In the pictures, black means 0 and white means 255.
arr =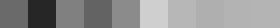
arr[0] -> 106
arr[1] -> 38
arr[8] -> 179

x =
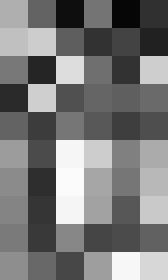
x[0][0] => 175
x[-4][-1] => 184
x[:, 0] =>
[175, 192, 120, 42, 99, 156, 139, 132, 122, 142]
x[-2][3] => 69
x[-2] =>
[122, 57, 135, 69, 75, 97]
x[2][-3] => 111
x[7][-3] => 162
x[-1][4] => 247
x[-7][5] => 106
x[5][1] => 75
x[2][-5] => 37
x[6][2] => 251
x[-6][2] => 118
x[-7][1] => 207
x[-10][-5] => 99

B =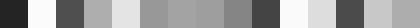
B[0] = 36
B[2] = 79
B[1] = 251
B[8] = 133

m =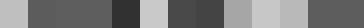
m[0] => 191
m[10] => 185
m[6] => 73
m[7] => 68

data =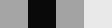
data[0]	165
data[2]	163
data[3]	233

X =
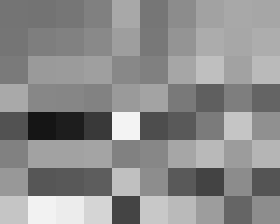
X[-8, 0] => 116
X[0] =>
[116, 115, 118, 128, 168, 118, 140, 162, 168, 166]
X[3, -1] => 100
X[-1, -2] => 101
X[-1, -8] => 236
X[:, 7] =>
[162, 172, 191, 95, 123, 185, 67, 157]
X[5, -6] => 129
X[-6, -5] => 128
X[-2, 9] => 84
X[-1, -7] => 213
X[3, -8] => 134
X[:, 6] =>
[140, 148, 166, 121, 89, 166, 89, 186]
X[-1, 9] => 141
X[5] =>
[129, 162, 162, 164, 129, 135, 166, 185, 156, 181]
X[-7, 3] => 137
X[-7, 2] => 129
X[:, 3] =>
[128, 137, 159, 130, 57, 164, 93, 213]
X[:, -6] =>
[168, 158, 136, 154, 243, 129, 192, 68]

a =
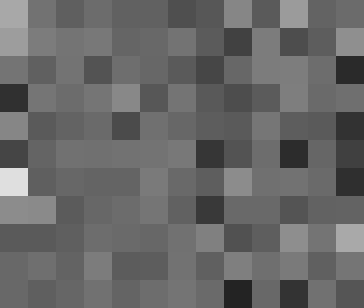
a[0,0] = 168
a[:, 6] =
[79, 115, 90, 116, 103, 120, 105, 97, 113, 114, 116]
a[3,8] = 77
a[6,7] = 94
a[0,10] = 155
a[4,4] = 75
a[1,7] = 91
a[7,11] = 98
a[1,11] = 93
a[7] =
[140, 138, 91, 103, 108, 117, 97, 57, 105, 105, 84, 98, 99]
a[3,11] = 106
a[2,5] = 103
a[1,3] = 120
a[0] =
[168, 114, 95, 108, 97, 97, 79, 87, 134, 90, 155, 99, 107]
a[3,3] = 117
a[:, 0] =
[168, 157, 116, 48, 134, 69, 223, 140, 90, 104, 104]
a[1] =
[157, 124, 116, 120, 101, 104, 115, 91, 65, 124, 77, 93, 143]
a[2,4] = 110
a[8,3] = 109
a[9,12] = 117
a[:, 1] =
[114, 124, 96, 117, 90, 100, 95, 138, 90, 111, 95]
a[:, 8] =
[134, 65, 103, 77, 90, 83, 140, 105, 81, 127, 35]
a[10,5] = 109
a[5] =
[69, 100, 113, 112, 114, 115, 120, 54, 83, 109, 44, 102, 64]
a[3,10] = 126
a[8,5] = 103

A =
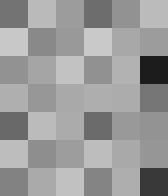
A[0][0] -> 115
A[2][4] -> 178
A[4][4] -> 153
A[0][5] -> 187
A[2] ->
[146, 165, 194, 145, 178, 28]
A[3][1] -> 151
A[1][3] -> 201
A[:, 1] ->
[186, 137, 165, 151, 187, 142, 170]
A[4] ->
[105, 187, 171, 107, 153, 147]
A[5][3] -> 189
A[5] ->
[189, 142, 157, 189, 169, 150]

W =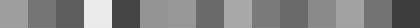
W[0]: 158
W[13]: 115
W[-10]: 148
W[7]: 106
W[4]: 69

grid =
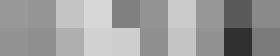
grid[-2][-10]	152
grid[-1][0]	146
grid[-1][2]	175
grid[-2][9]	138
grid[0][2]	196
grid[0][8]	89
